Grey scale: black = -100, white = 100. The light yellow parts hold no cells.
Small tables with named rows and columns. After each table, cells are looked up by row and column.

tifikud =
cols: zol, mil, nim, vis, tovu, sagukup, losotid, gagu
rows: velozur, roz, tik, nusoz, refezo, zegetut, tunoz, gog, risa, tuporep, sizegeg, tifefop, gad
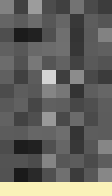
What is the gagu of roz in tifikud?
-33
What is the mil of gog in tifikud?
-24
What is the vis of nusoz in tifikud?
-15
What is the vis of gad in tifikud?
-37
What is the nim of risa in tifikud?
-38
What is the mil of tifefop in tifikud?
-35
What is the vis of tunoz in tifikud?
4
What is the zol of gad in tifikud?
-36
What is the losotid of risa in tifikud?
-42
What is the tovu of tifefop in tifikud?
-32
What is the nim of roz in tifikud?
-15
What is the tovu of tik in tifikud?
-13
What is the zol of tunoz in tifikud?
-40
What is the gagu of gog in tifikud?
-27
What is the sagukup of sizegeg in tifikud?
-57
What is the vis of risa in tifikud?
20
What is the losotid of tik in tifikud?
-29
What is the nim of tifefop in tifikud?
-40
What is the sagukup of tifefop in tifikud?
-28
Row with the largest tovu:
tunoz

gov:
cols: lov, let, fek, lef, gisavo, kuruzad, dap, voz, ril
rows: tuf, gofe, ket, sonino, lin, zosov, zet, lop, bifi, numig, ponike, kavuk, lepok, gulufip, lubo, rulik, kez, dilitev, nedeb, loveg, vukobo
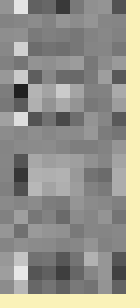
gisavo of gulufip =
37
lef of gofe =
3
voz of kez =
4
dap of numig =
19
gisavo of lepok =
40
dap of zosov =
-4
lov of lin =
1
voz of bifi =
5
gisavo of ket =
-2

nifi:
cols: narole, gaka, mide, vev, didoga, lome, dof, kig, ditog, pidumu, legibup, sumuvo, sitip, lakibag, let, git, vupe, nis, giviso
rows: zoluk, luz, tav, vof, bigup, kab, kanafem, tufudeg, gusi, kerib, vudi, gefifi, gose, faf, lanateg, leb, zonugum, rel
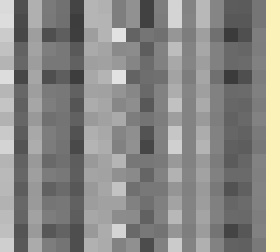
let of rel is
38
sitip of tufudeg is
51
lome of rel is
-39
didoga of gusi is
-9
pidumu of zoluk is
14
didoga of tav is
-26
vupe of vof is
-18
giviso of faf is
2
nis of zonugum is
-32
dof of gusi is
21
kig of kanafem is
26
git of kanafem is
1
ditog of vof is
8
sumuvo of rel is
1
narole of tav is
59

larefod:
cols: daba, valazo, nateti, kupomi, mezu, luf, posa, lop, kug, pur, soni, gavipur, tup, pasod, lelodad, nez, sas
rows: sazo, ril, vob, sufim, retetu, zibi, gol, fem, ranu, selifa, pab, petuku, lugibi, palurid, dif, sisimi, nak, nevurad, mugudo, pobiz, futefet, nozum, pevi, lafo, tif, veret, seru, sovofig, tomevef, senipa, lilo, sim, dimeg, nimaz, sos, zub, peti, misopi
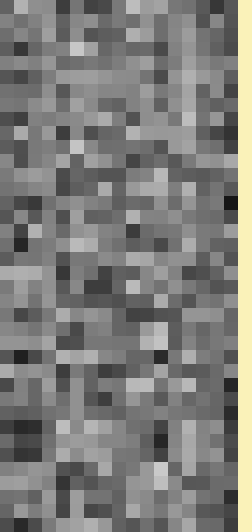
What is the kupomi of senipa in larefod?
-11
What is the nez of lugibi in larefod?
-23
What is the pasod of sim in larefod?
32
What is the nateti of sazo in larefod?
12
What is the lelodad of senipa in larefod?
-17
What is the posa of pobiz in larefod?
-12
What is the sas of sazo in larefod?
-32
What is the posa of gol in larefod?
12
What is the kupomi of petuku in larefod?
5
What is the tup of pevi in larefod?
-33
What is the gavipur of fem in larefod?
-25

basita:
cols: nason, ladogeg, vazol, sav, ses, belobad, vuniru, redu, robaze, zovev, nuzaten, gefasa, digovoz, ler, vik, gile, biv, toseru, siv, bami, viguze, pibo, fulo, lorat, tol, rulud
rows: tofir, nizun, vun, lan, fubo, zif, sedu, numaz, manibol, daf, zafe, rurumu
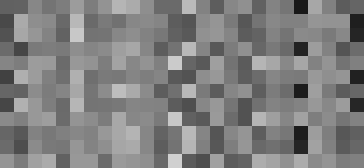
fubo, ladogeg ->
-2
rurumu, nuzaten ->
12
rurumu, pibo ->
35
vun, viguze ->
-9
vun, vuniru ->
-10
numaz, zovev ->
4
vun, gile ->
18
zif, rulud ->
-74
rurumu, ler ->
-29
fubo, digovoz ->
59
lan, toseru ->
13
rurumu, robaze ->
21
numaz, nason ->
-45
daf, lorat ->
-1
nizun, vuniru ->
-17
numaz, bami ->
3
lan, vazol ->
-4

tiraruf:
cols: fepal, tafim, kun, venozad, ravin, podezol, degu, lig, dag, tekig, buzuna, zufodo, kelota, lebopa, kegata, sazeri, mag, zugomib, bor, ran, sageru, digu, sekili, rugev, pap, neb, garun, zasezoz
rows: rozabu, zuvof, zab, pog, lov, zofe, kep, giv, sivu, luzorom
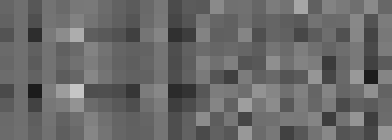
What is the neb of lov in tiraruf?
-5
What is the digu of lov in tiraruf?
3
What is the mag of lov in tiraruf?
0
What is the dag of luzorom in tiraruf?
-20
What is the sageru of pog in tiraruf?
-16
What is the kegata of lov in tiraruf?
2
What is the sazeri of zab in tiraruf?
-25
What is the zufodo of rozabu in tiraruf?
-7
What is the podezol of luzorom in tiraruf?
-18
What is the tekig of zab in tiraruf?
-50
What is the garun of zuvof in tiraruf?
-35
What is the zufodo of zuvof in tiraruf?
-5
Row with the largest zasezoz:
luzorom

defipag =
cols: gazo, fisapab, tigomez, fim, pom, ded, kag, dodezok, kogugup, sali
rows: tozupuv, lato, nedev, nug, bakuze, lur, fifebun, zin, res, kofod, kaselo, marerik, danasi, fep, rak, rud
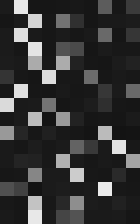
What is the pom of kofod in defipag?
-81
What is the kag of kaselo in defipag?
-55
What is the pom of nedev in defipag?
-79
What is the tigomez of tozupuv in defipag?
-83
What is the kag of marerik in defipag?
-82
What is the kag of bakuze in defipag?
-82
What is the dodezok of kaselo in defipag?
-80
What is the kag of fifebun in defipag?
-81
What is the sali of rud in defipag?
-83
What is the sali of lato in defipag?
-78
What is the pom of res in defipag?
21
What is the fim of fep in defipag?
-79
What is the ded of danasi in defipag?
60
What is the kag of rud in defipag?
-80
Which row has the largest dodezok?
fep

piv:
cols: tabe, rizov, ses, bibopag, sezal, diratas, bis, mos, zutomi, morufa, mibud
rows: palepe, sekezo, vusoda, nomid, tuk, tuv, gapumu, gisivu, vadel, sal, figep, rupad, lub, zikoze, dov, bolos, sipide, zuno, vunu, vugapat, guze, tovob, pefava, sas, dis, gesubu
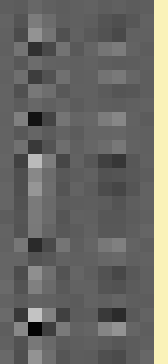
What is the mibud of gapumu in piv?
-26
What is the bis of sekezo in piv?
-26
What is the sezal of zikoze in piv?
-34
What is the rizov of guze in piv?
-35
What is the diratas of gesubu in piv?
-27
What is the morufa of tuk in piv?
-27
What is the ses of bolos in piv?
-4
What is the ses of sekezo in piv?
-3
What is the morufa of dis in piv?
-28
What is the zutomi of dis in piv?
-32
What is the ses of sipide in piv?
-5
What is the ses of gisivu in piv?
-19
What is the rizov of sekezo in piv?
-34
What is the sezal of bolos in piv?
-33
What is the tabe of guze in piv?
-17
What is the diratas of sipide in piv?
-28
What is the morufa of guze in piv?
-29
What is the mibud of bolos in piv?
-25
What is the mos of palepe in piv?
-27
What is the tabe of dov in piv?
-21

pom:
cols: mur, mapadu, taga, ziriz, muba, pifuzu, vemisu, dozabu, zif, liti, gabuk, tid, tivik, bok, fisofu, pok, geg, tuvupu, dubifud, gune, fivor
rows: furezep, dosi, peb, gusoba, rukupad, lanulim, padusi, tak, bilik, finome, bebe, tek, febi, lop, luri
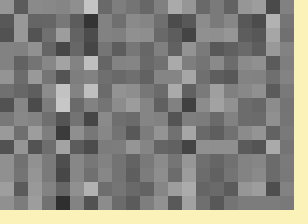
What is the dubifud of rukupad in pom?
13
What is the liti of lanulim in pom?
-13
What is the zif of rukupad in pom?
3
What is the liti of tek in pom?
-22
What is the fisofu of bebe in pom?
13
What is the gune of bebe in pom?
33
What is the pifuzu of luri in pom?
3
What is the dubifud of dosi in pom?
-40
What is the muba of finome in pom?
-54
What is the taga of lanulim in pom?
20
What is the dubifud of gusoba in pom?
-27

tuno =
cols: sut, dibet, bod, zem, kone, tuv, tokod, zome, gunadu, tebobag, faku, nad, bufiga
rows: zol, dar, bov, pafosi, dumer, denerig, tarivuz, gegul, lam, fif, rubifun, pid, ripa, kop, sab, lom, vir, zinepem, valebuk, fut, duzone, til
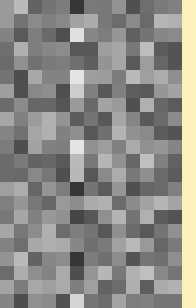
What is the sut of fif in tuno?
4
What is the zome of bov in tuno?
-2
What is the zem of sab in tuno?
-19
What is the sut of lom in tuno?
-6
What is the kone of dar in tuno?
7
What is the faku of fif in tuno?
8
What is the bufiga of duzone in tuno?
38
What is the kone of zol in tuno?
-3
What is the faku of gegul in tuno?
38
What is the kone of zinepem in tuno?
33
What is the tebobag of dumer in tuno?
-30
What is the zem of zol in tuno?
-9
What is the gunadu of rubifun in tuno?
1
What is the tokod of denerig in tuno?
24
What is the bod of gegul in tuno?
-19
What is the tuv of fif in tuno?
11
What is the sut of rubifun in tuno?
-3
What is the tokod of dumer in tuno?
-26

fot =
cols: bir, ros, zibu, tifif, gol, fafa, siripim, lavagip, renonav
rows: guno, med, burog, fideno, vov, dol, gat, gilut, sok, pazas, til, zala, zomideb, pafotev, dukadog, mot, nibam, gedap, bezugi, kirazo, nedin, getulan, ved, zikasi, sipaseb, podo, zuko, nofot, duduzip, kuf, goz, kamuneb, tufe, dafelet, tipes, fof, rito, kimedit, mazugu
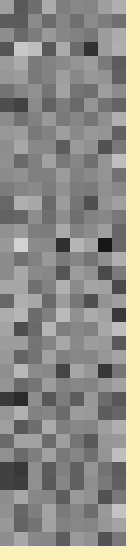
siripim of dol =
19
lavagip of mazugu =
-36
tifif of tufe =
26
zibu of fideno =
49
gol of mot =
11
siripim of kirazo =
13
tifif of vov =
3
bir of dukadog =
-19
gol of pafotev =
14
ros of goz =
-31
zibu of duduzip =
11
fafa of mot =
-12
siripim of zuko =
18
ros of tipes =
-52
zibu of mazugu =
7
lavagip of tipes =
-5

